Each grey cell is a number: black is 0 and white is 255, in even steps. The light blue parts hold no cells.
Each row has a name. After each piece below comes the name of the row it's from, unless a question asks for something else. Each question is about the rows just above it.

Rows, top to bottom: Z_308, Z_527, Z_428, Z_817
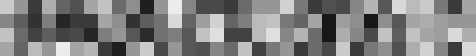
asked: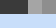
Z_527
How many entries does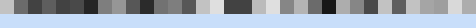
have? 34
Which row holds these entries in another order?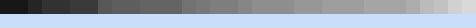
Z_527
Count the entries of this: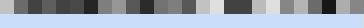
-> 26
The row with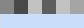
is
Z_428
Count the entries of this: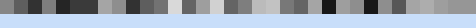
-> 34
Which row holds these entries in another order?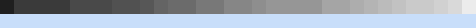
Z_308

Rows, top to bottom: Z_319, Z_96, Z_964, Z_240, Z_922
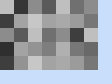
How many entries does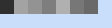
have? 7
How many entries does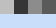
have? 4
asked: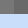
Z_240
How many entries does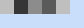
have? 5
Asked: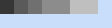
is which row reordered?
Z_319
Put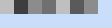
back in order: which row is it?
Z_964

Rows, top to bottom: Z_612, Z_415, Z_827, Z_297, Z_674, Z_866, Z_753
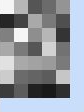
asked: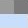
Z_674
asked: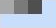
Z_415
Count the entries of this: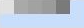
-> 5
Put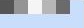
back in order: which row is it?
Z_612
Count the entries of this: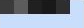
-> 5
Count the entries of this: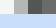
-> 4

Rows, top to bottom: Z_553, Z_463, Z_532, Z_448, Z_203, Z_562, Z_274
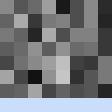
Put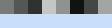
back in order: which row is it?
Z_562
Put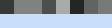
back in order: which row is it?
Z_532

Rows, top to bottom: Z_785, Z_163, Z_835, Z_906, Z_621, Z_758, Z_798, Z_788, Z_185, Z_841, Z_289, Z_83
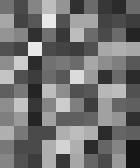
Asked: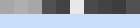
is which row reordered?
Z_906
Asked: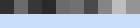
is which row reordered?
Z_785
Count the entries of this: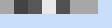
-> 7
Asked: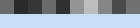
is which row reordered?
Z_785
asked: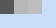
Z_798
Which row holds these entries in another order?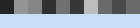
Z_835
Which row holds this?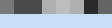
Z_841

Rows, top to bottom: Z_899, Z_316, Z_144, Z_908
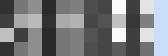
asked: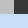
Z_316
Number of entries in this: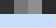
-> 4

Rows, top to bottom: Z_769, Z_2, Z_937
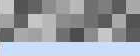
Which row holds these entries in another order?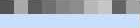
Z_2
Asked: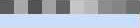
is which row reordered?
Z_2
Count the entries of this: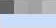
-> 4
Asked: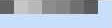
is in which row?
Z_2

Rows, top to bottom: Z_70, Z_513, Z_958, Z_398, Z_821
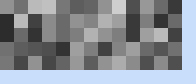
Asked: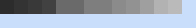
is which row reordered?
Z_958
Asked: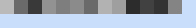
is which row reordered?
Z_513
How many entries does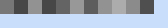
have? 11
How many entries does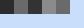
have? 5

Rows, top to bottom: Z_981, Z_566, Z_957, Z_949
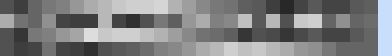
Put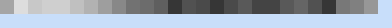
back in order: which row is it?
Z_957
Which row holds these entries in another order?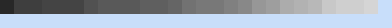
Z_981
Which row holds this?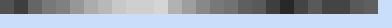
Z_981
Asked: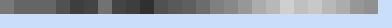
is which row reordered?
Z_949

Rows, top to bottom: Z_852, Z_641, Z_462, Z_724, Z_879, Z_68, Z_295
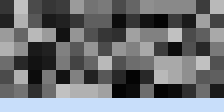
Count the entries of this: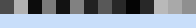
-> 14
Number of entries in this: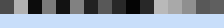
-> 16
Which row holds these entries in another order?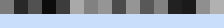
Z_724
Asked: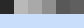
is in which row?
Z_68
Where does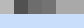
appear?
Z_879
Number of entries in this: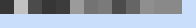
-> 13

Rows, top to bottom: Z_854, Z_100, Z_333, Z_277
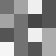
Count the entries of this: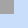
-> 1
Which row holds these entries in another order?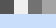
Z_854
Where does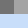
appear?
Z_854
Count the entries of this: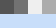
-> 4
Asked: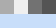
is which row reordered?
Z_333
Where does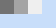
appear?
Z_854

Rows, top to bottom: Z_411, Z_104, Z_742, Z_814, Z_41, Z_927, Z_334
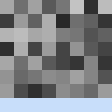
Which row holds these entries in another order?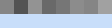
Z_927
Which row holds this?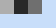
Z_104
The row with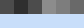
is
Z_334
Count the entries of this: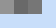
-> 3
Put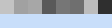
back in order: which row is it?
Z_411
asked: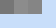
Z_927
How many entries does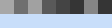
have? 8

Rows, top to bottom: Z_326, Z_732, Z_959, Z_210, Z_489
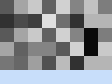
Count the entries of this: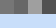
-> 4
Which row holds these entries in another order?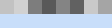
Z_326
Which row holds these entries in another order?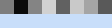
Z_959
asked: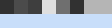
Z_732

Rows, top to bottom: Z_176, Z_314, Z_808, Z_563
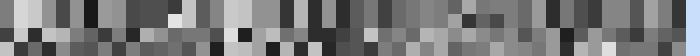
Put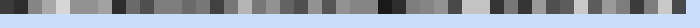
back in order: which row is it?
Z_176
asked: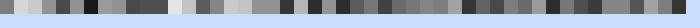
Z_314
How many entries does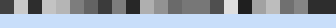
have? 24
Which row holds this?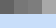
Z_563
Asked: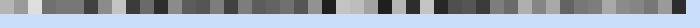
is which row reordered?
Z_563
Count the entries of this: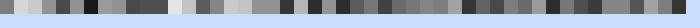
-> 49

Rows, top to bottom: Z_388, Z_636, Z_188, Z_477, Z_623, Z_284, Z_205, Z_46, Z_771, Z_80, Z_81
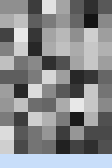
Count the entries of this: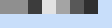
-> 7
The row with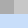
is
Z_477
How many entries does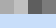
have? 4

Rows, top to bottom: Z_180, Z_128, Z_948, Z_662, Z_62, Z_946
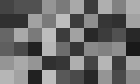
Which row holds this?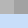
Z_946
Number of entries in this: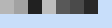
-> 7
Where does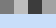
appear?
Z_948
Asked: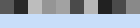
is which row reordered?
Z_946
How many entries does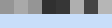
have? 8

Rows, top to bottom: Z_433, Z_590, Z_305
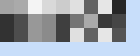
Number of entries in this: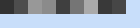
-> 9
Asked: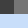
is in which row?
Z_590

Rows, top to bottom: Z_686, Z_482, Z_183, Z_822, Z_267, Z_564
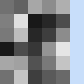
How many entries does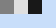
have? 3
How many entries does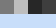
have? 4
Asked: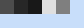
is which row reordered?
Z_482
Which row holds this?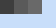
Z_564
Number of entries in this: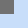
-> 1
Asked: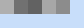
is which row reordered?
Z_686

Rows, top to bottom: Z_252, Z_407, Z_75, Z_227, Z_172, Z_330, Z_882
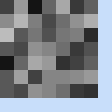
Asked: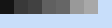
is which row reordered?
Z_252
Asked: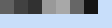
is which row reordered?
Z_172

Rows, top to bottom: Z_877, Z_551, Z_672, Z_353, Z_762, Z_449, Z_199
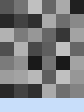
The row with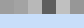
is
Z_449
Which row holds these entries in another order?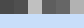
Z_353
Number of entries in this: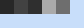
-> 5
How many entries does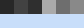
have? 6
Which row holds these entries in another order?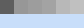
Z_449

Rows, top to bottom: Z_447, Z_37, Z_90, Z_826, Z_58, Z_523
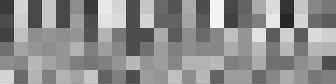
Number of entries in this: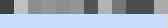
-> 12
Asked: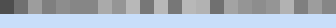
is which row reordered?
Z_826

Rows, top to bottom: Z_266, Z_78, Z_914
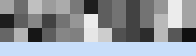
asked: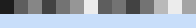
Z_78
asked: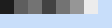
Z_266
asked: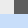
Z_78
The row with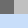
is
Z_266

